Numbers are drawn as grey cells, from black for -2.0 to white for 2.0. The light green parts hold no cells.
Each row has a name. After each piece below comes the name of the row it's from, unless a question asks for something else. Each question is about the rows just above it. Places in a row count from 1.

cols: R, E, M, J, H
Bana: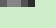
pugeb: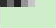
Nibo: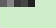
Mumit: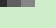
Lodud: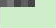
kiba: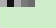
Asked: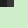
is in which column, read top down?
M
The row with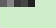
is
Nibo
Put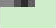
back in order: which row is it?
Bana
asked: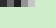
pugeb

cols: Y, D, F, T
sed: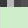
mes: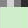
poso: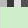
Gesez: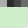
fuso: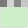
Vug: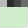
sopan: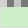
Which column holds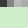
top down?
Y
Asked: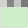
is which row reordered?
fuso
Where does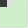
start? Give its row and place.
poso, 2
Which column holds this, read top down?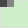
F
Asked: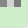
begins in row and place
mes, 1

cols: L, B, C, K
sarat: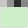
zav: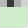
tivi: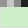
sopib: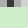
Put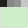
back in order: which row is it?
tivi
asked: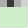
sopib
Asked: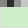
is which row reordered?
sarat
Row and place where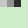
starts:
sarat, 1
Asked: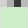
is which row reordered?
zav
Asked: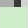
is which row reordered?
sopib
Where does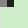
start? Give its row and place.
tivi, 3

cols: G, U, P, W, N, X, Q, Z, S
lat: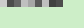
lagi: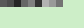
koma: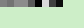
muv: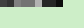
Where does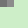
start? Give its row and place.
koma, 2
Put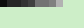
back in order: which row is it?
muv
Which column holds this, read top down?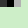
X
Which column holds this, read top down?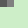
G

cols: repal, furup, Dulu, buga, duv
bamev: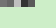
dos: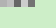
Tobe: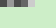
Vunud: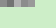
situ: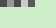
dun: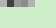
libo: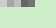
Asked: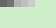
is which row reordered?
dos
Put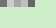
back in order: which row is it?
libo
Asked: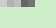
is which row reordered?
dos
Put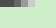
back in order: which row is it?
Tobe

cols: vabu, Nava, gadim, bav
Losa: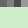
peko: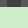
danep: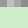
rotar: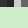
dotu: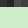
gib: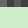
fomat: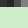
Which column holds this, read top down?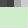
gadim
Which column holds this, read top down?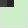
Nava
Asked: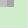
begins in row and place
danep, 2
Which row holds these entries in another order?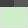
peko
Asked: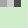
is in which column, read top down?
gadim
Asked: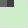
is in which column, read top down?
bav
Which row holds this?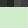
dotu

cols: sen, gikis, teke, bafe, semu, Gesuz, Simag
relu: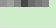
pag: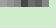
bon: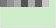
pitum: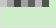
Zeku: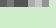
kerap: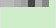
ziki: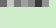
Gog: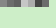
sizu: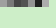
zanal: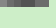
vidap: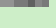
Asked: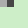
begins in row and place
Gog, 5
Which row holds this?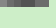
zanal
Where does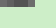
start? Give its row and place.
zanal, 2
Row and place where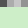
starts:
Zeku, 4
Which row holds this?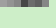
pag

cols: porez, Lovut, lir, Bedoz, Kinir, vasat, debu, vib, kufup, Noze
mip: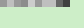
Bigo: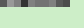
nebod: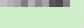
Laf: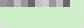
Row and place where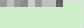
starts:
mip, 1
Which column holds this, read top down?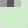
porez

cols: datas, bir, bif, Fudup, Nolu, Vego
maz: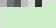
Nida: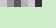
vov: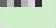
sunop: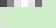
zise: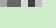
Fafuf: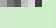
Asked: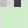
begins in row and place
Fafuf, 4
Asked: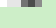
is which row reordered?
sunop
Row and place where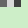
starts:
zise, 3
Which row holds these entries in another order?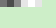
sunop
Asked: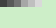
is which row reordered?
Fafuf
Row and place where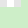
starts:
sunop, 3

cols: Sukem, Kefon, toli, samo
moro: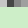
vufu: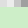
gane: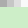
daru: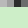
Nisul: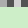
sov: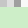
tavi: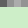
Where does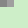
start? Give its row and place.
moro, 3
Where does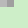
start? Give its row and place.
daru, 1
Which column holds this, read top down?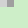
toli
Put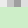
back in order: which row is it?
vufu
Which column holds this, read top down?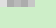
Sukem
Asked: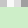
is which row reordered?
sov

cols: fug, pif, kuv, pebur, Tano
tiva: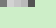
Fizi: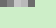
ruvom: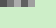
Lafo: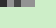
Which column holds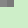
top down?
pif
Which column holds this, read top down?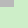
pebur
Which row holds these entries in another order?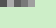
ruvom
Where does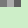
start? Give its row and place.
ruvom, 2

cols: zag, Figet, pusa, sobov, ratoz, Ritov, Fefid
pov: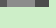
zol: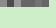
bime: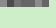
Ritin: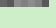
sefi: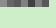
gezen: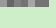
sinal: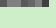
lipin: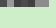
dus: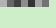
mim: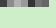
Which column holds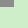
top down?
zag
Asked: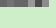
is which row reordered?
zol
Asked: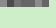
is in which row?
bime
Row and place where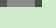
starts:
pov, 1
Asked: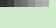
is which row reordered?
dus
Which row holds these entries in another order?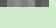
Ritin
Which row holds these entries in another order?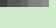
sefi

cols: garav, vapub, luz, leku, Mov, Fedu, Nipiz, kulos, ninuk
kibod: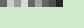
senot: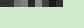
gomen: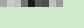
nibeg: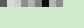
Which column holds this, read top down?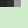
ninuk
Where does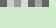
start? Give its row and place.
kibod, 1

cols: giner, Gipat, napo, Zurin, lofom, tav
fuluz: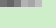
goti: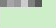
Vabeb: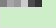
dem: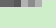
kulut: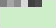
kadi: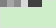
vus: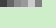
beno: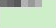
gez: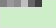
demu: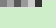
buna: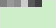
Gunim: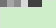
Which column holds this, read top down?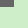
Gipat
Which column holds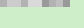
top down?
Zurin
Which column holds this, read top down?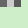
lofom
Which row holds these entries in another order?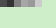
Vabeb
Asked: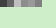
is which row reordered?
gez

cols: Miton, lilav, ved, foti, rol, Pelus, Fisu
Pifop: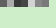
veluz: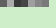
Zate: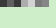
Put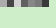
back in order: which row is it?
Pifop
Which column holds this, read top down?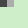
foti

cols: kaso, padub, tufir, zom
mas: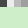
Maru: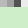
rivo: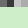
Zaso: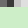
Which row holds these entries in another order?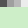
Maru
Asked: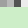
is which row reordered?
Maru

